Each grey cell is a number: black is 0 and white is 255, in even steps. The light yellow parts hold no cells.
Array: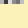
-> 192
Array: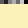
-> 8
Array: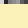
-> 68
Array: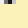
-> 196
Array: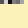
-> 165
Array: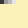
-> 228
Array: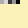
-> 5
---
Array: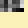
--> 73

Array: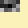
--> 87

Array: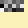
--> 120

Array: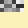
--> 240

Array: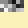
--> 172

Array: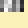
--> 168
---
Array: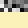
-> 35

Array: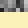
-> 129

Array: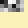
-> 62

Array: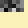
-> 65

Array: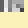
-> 225

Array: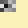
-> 105

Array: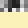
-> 149
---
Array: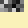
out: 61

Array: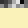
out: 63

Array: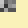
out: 52

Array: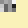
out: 100

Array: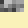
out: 178

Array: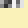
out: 89
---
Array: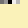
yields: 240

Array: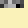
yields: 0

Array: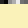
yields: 114

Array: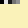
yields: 114

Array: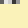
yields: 54

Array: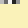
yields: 34

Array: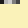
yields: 124
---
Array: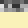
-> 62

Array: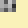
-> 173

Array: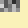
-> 156

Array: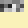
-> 140

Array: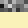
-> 150

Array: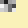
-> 132
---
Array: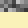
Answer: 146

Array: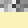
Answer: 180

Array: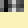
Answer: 130

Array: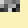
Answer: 208

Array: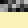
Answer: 9

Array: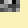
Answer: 49

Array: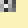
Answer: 201

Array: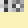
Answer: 223
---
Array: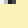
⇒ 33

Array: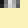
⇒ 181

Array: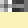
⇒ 72

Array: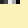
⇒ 169

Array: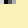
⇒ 90

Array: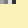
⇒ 225

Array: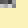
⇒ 212
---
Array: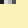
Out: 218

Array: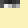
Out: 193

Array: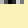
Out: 41

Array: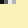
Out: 102

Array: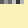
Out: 193

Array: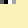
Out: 1

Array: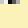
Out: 14
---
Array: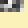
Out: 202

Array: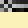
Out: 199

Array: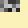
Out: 189

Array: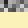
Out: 76

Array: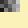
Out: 64

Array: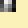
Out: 181

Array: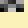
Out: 80

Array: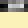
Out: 18

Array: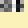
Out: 142

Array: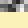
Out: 91
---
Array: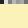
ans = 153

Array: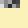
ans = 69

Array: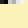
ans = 230

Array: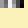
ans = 74

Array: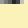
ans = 67

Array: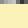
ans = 112

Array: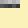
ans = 193
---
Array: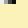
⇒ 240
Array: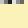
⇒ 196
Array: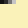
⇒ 17
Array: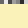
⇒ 103
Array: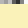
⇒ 182
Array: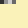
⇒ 50
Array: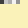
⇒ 62
